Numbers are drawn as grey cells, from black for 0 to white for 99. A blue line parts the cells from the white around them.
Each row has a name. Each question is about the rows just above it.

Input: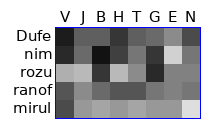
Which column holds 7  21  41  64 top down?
B
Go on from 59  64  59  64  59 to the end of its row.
59  86
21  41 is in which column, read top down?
B
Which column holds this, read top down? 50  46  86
N
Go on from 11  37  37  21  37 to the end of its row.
41  54  29

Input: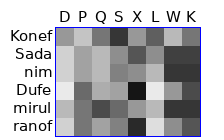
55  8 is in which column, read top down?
X
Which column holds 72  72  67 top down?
Q
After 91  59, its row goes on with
29
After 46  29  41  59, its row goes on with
72  21  21
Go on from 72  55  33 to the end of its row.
55  25  25
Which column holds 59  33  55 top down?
X

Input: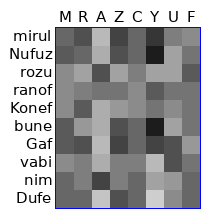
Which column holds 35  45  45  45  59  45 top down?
F
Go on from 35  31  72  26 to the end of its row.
40  26  31  59

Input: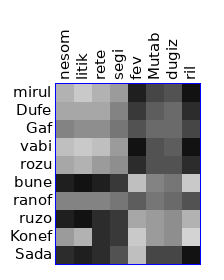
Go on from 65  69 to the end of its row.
60  55  17  32  32  17
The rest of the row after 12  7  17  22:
65  60  55  69

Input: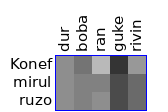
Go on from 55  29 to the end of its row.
41
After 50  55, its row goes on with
29  41
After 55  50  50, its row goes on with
29  41
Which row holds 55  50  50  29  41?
mirul
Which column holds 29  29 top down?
guke
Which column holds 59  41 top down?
rivin
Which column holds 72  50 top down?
ran

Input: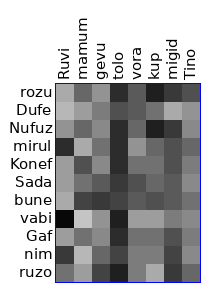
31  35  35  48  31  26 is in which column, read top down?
migid
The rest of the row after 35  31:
35  44
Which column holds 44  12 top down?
kup
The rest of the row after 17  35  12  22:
31

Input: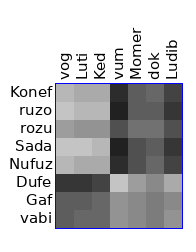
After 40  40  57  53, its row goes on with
48  57
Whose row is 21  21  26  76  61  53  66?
Dufe
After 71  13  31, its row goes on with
36  21

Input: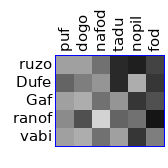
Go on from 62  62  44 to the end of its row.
16  12  26
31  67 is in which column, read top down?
dogo
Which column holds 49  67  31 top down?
dogo
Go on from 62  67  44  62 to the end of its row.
21  49
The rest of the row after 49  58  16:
67  21
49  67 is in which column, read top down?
dogo
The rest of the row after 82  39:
44  8

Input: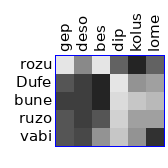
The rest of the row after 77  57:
19
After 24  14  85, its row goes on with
77  72

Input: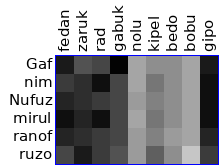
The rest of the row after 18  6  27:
64  46  55  64  6
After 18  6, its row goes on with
27  64  46  55  64  6
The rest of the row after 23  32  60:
37  55  77  23

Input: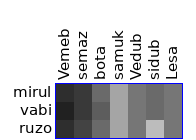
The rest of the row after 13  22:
36  64  46  41  46
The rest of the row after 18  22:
41  64  46  41  46
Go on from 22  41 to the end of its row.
64  46  41  46
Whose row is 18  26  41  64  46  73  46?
ruzo

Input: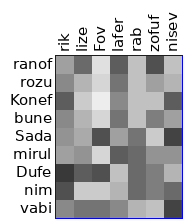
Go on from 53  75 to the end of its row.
75  36
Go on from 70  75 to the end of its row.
26
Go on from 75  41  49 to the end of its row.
70
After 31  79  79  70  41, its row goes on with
49  41
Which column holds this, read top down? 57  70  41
nisev

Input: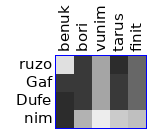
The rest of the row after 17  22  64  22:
40
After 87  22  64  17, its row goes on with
40
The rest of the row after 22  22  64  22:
40
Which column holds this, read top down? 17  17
benuk
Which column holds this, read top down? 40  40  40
finit
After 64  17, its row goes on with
40
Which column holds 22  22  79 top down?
tarus

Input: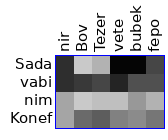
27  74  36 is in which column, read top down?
Tezer
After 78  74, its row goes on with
74  59  69

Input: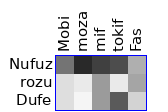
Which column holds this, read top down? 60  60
mif
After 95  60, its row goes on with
35  82
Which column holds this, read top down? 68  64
Fas
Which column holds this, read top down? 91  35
tokif

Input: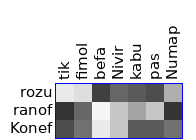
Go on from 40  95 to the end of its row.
77  64  77  20
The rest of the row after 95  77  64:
77  20
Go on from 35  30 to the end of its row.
68
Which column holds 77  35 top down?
pas
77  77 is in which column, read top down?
Nivir
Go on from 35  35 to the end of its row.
44

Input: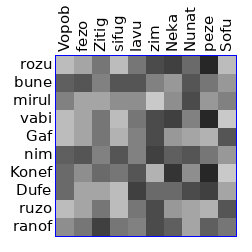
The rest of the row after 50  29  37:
64  37  46
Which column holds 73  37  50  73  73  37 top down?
Vopob
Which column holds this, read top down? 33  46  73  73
sifug

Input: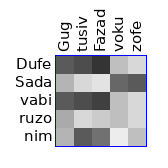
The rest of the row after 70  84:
88  40  35
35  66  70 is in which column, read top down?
Gug
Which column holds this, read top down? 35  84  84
zofe
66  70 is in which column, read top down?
Gug
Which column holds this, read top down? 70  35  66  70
Gug
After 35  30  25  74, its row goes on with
84

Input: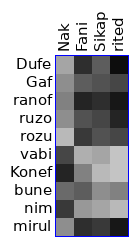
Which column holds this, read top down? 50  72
rited
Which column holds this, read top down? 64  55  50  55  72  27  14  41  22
Nak
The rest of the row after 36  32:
27
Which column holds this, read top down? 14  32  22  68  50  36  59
Fani
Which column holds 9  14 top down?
rited
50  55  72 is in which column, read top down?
Nak
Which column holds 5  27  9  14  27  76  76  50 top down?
rited

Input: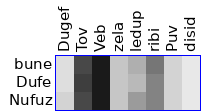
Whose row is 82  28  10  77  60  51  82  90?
Nufuz
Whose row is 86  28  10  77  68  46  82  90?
bune
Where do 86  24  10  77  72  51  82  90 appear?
Dufe
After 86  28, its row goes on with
10  77  68  46  82  90
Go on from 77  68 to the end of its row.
46  82  90
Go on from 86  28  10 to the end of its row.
77  68  46  82  90

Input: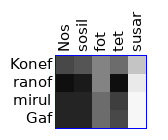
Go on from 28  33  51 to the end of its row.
42  76
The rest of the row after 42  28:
96

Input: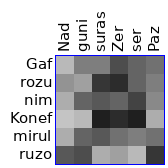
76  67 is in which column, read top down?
Nad
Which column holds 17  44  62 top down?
Zer
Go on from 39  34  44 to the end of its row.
49  44
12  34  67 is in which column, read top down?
suras
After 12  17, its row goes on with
12  67

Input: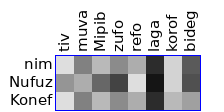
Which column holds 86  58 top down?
tiv
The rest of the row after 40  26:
86  8  82  31
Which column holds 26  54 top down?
zufo
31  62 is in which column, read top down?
bideg
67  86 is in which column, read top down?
refo

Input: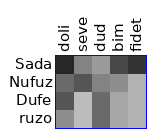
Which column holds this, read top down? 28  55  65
bim
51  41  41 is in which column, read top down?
dud

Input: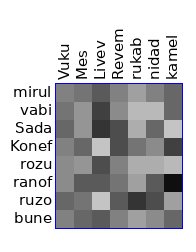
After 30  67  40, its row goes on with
76
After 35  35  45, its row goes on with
62  35  6
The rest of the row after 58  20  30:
67  40  76
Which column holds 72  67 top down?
rukab
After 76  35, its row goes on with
20  30  62
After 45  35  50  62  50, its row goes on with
40

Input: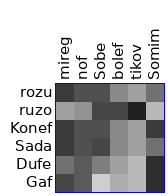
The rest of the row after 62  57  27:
27  13  72
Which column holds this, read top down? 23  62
mireg

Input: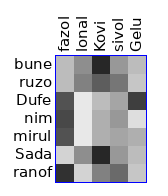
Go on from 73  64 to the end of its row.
24
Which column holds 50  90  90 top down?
lonal
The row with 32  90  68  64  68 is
mirul
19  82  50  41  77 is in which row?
ranof
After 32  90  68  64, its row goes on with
68
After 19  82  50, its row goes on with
41  77
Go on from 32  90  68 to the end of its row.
64  68

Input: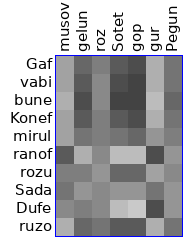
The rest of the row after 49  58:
40  40  63  53
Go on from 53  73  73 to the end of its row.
30  58
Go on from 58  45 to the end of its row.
58
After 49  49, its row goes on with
58  40  40  63  53
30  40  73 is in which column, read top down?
gop

